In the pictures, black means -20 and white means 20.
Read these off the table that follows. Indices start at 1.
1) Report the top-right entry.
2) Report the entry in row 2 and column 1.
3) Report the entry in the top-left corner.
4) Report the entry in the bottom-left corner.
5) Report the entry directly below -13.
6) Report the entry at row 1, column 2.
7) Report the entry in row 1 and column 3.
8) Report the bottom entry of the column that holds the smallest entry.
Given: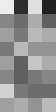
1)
-15
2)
1
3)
17
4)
5
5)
-3
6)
-13
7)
15
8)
9

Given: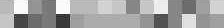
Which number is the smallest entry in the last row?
-11
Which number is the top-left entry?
9
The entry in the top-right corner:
13
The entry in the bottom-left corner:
11
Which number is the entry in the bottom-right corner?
5
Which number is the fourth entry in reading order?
-1
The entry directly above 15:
-3
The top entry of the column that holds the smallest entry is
19
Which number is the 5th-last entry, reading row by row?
-7
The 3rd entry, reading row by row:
3

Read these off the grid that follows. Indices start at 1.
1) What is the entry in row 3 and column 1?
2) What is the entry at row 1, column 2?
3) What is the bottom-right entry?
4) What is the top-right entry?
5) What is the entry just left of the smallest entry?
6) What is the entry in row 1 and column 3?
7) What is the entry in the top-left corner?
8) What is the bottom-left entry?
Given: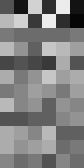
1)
-1
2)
-17
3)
-3
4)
-17
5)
-13
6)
13
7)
-7
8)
1
